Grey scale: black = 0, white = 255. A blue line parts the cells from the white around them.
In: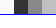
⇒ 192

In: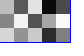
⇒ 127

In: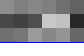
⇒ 104

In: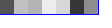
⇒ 141

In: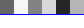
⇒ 181

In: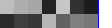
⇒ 119
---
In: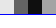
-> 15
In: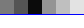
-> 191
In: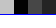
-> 71
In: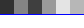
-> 228
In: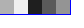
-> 90
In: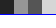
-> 85
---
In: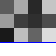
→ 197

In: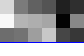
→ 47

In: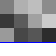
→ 140

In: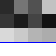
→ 194

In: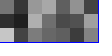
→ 67

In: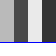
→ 52
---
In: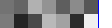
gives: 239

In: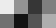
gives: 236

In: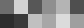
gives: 219

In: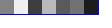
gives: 239

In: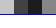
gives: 198

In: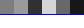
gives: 213

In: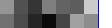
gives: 203

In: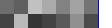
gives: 193

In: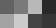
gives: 203
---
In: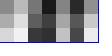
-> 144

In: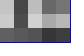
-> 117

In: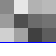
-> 185

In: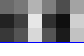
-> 163

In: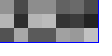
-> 74

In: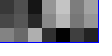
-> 162
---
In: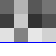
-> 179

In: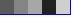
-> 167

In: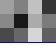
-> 129

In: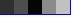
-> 5

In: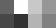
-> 254

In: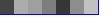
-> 54
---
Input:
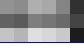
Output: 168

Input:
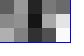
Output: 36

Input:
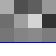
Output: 79

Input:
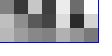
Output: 236

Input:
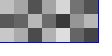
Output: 214

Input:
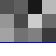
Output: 95
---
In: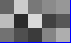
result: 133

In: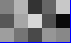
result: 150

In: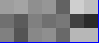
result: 183

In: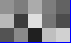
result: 191

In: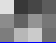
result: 203

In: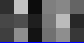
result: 142

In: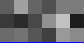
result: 153
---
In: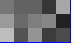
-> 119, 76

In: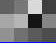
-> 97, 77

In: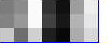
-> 124, 216

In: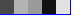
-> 73, 226

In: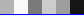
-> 179, 22

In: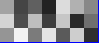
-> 163, 47

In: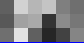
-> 96, 133

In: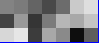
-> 131, 94

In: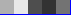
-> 176, 115
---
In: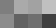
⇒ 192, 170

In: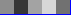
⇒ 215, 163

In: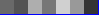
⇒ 208, 174

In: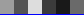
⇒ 221, 157

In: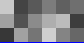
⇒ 207, 201

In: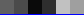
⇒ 193, 159
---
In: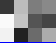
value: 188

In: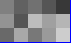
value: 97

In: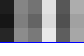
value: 133

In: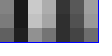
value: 25

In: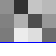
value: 49

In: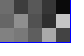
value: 61
